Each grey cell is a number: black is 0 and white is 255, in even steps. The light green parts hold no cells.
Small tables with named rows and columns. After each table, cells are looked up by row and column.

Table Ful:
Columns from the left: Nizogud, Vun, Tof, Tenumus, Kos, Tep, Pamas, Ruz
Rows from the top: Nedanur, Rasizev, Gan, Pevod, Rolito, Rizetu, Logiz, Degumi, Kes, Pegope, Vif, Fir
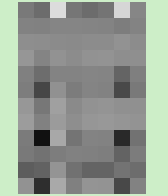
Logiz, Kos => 146
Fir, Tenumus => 128
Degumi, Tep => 152
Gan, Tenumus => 138
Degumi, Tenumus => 142
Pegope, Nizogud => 121
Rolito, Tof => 131
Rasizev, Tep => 131
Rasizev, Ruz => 131
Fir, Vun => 46
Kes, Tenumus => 116
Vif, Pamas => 115
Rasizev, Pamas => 125
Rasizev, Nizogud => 130
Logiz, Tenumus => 138
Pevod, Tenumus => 140
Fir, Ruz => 130
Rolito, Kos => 133
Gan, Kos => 140
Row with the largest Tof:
Nedanur

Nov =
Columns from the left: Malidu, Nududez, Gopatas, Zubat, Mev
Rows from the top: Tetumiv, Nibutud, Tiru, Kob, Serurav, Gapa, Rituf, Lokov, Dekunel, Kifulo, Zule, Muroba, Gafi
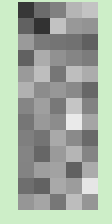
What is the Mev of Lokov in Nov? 165
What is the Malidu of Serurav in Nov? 154
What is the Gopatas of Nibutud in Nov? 194
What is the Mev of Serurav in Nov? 172
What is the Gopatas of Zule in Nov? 162
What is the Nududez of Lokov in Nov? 153
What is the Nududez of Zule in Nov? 158
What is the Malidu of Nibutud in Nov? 97
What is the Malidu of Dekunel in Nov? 127
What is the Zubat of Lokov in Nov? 234
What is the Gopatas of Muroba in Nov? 169
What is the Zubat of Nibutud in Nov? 152
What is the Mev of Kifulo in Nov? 132
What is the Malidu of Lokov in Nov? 118
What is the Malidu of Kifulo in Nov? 132
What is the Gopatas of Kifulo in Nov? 154
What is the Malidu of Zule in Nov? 131
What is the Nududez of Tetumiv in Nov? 107

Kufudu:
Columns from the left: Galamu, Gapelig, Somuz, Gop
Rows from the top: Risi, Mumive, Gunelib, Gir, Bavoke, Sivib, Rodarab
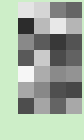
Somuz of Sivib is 79
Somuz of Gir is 75
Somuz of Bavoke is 138
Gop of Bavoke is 147
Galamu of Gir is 89
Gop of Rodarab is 168
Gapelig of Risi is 213
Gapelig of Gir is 202
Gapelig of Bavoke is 172
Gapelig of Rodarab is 165
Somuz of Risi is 125
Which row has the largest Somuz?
Mumive

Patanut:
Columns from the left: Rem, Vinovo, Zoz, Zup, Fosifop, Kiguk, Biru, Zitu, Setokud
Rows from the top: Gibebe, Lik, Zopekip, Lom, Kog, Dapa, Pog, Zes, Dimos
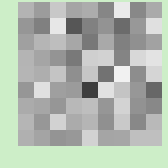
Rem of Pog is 171
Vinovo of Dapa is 224
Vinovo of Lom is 165
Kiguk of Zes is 144
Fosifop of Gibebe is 172
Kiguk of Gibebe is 134
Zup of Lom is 121
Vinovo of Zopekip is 181
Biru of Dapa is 196

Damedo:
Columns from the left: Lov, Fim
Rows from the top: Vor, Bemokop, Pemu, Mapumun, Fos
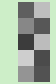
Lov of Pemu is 60
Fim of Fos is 82
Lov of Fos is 148
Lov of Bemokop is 135
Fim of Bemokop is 87
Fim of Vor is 190
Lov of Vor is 95
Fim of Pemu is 188
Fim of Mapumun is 75
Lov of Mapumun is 206

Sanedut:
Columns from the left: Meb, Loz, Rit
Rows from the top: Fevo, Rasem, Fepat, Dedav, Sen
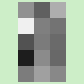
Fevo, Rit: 174
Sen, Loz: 160
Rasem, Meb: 240
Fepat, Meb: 82
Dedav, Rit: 104
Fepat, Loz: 123
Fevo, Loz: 96
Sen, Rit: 136
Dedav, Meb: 29
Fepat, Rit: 106
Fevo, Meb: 145
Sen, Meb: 124
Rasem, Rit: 115
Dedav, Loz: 139
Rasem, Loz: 127

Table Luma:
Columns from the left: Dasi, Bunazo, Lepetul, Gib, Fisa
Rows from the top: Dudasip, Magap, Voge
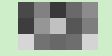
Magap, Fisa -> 126
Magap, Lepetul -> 193
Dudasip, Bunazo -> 129
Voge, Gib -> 110
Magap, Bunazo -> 150
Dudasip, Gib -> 105
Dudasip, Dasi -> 73
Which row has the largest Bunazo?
Magap

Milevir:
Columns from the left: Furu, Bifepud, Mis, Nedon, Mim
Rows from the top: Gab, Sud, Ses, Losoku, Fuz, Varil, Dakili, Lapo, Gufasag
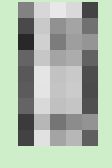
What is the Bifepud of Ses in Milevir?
208
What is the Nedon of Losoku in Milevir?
172
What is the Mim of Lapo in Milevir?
147
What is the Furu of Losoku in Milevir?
100
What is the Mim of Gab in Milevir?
67
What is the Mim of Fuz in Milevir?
77
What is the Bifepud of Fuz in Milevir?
229
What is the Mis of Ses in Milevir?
124
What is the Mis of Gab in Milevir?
232
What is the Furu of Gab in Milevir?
130
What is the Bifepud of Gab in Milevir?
215
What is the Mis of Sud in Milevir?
145
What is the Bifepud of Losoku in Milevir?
198
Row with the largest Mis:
Gab

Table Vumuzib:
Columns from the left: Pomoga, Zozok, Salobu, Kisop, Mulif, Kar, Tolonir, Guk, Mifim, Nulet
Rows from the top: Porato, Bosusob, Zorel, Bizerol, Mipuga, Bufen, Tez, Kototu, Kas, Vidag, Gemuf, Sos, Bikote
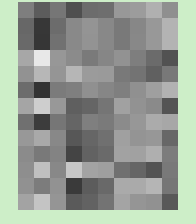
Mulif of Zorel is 147
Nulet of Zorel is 179
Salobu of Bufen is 123
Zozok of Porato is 92
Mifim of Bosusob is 152
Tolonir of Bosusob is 121
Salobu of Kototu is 118
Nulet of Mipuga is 120
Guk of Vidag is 161
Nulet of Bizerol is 82
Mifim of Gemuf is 83
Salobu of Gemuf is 136
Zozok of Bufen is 51
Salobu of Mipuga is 149

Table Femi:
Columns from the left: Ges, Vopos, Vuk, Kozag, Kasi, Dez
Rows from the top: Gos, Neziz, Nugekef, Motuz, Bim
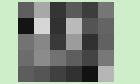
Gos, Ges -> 95
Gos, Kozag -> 90
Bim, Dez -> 182
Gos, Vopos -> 168
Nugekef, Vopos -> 135
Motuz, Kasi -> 68
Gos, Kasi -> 61
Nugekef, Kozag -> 156
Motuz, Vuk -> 114
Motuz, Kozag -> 94
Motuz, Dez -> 120

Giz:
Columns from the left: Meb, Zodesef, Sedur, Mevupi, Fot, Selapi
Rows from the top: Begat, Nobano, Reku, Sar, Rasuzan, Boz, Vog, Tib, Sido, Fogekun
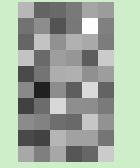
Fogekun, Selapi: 203
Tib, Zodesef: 130
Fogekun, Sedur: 167
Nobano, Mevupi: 120
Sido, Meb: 73
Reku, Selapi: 124
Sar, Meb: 195
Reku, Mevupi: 177

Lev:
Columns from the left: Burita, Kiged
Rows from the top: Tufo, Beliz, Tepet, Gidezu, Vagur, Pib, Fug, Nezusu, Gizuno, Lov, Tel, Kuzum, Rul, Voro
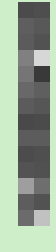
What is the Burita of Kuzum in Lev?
158
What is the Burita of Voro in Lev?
107
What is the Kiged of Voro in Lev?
193
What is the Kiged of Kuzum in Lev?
110
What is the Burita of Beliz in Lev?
94
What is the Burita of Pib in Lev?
104
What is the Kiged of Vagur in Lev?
57
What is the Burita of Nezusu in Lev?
73
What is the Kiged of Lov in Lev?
79

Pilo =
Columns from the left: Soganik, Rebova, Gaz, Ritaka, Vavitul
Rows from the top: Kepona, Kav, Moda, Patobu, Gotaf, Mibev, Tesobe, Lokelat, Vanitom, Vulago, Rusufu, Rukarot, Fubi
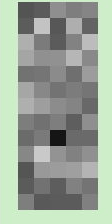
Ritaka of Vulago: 129
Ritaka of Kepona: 126
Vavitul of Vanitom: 106
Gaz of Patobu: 145
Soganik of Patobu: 165
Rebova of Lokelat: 113
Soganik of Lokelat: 125
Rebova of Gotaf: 117
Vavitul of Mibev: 117
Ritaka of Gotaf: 111
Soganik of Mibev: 166
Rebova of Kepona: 91
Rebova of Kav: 195
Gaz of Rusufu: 156
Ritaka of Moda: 130
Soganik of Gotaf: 114
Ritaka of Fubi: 91
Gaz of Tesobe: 140
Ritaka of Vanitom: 106
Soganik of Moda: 175

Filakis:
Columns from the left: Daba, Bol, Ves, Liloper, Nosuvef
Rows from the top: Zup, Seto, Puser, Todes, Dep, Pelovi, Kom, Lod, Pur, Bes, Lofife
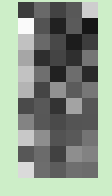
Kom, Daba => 74
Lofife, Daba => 218
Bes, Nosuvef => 130
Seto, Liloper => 90
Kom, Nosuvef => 86
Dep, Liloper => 109
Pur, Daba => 200
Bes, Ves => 65
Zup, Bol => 105
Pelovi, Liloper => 91
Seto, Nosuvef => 22
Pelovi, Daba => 180
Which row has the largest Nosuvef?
Zup

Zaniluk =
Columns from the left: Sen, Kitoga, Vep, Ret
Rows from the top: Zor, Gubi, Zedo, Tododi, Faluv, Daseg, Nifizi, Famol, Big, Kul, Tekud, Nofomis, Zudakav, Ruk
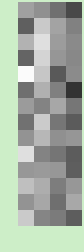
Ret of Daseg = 51
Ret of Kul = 92
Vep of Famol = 118
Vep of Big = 144
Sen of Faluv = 251
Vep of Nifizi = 167
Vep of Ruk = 123
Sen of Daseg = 111
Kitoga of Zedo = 223
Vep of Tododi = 150
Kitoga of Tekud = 154
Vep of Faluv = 89
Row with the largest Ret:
Zudakav

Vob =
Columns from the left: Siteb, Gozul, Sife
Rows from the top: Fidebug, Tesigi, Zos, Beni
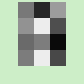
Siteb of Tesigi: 146
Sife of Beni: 72
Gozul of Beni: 237
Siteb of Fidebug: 120
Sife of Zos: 10
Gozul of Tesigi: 237
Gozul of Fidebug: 39
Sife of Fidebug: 156
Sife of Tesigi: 78
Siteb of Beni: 124
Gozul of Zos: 125
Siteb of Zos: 106

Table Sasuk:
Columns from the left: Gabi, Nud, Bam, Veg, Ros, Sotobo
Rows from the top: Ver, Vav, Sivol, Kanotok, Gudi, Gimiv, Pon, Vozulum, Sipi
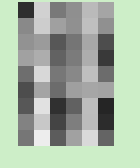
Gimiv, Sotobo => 163
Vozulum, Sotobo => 44
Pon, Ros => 189
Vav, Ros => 191
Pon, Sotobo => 37
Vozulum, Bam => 68
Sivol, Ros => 167
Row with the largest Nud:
Sipi

